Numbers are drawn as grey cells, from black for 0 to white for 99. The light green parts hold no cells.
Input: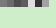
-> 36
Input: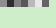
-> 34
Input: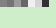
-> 40
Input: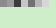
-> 77
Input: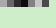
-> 5
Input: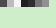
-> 12
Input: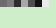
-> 65
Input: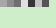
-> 87
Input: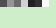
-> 81
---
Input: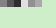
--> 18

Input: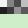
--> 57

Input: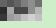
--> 65

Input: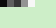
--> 21

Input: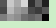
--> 55

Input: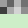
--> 82

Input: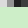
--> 13

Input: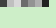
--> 84

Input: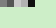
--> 79
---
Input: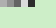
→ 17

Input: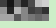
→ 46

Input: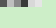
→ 89

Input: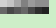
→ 13

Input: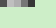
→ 21

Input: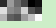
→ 97

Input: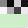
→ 91

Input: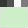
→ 48

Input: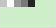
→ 14

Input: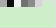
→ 83
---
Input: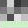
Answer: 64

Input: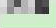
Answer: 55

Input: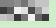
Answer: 34

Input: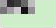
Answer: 62

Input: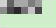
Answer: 27

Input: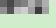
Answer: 33

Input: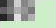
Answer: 47
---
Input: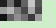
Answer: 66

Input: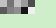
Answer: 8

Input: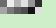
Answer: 7

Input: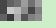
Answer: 27

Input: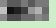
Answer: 69

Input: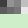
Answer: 46

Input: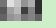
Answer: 51
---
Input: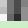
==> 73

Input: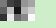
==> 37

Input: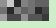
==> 44

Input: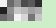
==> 13

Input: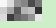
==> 80

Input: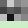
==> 25

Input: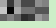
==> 77

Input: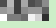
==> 59

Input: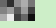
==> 51

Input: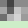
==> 65
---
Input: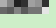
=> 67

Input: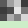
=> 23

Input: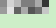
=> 54

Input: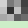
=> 75

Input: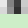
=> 90

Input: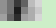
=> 56
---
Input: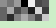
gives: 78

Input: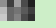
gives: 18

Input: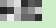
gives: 18

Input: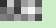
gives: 29

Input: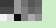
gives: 55

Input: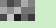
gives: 23

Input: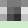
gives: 76

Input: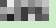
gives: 38

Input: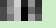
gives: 35

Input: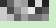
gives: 56
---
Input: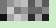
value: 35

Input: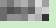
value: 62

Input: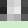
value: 29

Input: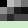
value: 45

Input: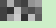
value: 62

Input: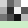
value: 99

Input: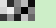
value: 5
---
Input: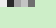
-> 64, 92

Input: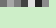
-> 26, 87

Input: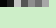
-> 33, 76

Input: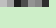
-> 30, 74

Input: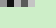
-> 70, 76

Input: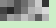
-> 47, 84

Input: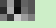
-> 4, 78

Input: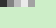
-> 74, 91

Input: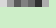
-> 50, 84
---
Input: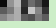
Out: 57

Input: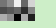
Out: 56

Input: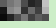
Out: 46

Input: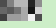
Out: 50

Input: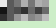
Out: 35

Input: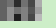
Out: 44

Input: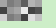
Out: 48

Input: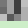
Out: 63
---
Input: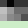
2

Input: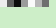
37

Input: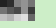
18

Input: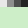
55

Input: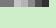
47

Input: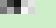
25

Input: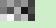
64
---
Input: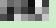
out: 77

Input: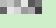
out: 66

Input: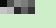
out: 37

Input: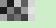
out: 60

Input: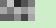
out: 59

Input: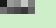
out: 22

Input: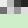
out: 60

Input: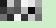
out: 4
